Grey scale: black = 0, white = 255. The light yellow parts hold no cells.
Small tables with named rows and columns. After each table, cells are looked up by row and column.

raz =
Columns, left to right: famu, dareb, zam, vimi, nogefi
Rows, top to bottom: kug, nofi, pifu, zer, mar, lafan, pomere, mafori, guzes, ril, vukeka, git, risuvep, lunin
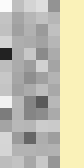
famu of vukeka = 164
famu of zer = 211
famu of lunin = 189
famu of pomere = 199
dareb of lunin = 195
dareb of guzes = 183
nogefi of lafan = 164
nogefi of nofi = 182
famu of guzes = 241
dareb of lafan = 171
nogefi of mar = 171
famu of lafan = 189
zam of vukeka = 182
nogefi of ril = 170

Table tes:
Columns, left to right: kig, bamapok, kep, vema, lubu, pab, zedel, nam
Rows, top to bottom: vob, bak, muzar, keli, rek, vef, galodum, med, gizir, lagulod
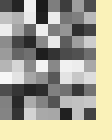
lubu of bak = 236
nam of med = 114
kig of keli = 140
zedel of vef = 237
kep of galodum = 166
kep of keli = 40
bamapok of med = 54
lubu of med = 128
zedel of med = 55
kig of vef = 181
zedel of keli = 158
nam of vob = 76
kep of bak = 235
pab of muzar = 149
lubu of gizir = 84
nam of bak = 185
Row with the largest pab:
vef

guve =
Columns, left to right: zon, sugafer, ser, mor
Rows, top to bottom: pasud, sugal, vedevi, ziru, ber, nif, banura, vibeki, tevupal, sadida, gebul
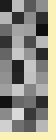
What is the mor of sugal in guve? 47
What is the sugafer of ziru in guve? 175
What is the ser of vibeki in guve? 133
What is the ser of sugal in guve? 139
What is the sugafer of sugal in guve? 45
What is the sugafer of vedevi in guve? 164
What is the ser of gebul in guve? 90
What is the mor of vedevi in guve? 15
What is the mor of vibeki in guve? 178
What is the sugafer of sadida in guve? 217
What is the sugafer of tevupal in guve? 103
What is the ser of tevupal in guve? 112
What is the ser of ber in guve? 150
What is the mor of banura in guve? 146
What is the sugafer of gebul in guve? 113
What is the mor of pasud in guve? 142
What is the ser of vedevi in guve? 159
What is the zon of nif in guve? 137
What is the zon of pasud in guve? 28
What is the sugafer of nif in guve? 31

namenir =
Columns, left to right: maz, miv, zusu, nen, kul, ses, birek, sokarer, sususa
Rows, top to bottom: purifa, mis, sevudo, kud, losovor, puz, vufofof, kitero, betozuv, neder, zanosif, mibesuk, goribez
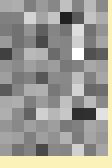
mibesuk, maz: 165
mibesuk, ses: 178
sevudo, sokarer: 113
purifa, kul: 135
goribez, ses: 133
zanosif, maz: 149
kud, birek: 207
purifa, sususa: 137
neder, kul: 183
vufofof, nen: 87
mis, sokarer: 196
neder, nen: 208
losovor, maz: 64
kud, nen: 73
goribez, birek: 208
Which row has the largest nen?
neder

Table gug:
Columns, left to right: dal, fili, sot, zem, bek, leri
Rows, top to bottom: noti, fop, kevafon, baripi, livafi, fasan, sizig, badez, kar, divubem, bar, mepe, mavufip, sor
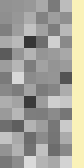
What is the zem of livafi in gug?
149
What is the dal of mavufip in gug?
147
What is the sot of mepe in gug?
108
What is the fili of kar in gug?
163
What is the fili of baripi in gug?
185
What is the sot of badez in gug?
163
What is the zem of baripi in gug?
110
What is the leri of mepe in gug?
171
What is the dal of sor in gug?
120
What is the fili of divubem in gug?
183
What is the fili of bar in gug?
94
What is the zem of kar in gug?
156
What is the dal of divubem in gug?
154
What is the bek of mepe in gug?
117
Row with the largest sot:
sor

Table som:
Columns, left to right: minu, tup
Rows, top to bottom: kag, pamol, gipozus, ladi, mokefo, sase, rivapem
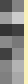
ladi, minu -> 138
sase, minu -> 134
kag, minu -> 72
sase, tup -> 179
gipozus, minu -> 51
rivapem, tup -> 168
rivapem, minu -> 128
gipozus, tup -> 63
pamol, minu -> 159
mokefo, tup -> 141
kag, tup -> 131
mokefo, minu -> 64
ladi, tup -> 120
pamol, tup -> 204

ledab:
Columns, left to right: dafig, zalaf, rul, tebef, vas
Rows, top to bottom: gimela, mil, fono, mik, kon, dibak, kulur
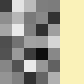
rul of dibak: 233
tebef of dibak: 151
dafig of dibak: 134
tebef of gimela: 126
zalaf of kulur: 128
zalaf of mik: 114
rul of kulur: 50
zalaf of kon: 154

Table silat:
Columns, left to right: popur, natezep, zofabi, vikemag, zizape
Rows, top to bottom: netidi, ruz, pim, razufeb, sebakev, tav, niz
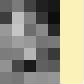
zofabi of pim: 110
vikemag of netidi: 32
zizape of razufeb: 121
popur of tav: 146
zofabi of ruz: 130
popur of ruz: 61
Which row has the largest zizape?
niz

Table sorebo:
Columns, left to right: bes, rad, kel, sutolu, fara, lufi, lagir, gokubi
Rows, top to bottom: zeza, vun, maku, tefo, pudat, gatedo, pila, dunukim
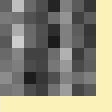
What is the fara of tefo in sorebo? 27
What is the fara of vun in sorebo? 110
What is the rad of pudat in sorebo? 133
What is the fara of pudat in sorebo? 109
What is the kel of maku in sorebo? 105
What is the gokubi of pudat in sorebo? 97
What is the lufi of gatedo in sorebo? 153
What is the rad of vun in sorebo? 117
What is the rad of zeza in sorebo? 191

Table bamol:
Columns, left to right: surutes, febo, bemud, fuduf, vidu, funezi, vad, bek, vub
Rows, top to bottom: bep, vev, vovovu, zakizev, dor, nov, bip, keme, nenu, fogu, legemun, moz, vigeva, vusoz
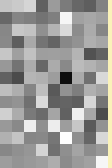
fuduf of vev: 115
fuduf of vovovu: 144
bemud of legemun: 238
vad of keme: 126
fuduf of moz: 136
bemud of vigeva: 150
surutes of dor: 198
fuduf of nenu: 218
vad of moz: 143
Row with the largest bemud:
legemun

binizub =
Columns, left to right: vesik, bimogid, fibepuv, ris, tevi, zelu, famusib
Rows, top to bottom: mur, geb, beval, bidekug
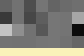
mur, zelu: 107
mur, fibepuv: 78
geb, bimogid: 114
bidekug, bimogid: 114
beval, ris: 87
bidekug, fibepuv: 114
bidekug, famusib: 102
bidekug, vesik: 115
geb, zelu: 116
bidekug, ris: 117
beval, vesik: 195
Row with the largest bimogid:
beval

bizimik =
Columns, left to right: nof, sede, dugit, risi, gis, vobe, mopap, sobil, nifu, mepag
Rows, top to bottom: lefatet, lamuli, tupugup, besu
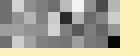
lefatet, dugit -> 142
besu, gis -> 121
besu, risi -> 128
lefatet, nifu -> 75
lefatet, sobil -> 142
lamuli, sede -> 147
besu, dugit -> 162
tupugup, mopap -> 88
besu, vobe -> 116
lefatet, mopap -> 242
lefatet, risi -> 125
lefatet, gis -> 109
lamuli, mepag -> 204
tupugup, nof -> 157
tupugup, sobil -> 125
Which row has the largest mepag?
lamuli

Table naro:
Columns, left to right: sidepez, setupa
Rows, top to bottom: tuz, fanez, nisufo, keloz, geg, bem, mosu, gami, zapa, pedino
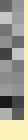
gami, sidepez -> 154
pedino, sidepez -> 176
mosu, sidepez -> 140
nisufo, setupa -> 174
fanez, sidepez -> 197
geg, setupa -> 195
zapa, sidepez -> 25
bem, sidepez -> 155
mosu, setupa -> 137
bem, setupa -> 122
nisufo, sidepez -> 117
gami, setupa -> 147

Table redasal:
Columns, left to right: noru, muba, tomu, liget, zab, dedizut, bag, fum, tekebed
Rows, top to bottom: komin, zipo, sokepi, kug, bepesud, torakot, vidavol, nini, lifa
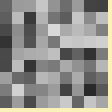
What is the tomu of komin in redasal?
157
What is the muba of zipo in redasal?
187
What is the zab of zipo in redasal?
116
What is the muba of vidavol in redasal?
105
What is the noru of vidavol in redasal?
159
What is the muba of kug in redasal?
147
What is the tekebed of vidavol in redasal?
113

